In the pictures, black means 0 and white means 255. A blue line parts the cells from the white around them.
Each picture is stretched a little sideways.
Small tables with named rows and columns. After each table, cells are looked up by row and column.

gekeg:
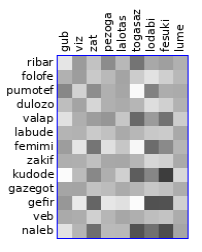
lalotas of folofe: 164
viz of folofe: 157
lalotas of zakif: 167
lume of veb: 172
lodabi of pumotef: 130
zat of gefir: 101
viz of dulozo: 164
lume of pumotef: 171
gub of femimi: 157

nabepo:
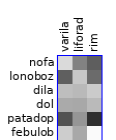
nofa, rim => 94
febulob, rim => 250
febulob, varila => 205
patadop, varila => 82
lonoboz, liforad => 199
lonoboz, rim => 107
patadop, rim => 47
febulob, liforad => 168
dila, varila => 190
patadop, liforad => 150
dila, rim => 203

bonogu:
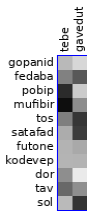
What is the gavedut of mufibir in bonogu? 141
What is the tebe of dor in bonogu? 142
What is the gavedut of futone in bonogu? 169
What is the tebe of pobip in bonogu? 43
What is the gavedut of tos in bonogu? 54
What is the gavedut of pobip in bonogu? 203
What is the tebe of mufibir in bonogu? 14
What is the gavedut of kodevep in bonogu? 179
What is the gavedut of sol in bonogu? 52
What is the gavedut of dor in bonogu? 234
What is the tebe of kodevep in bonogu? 180
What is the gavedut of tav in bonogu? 143
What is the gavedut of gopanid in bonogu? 215
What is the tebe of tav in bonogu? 104
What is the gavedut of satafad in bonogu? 60
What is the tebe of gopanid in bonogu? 185
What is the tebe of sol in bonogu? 186
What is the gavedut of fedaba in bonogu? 88
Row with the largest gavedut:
dor

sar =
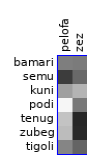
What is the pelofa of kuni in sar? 159
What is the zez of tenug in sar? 39
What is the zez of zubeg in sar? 41
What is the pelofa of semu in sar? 60
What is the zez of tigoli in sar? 100
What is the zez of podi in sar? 120
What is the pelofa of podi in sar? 246
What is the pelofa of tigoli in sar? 133
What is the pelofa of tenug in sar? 195
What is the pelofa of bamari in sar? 126

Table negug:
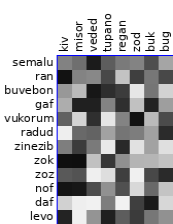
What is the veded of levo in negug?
148
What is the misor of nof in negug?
23
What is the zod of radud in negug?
125
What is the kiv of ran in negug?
18
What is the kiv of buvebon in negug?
152
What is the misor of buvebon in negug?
186
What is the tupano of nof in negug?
145
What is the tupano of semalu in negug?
93
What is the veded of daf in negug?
241
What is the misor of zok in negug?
14
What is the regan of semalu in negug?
122
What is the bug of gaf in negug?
158
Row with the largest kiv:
radud

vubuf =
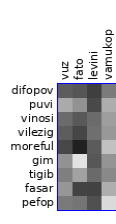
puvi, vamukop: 173
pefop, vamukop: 218
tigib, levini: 106
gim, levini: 87
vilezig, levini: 111
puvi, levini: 73
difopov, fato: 86
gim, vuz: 146
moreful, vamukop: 193
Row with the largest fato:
gim

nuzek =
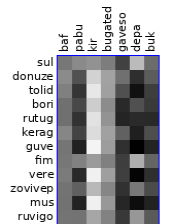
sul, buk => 108
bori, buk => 58
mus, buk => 34
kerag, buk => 78
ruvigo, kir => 166
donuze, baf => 139
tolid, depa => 17
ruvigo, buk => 90
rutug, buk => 41
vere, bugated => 159
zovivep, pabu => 96
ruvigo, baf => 116
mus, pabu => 35
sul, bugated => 125
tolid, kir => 231
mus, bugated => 152
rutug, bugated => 147
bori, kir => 205
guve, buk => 36
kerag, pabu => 67
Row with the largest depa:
sul

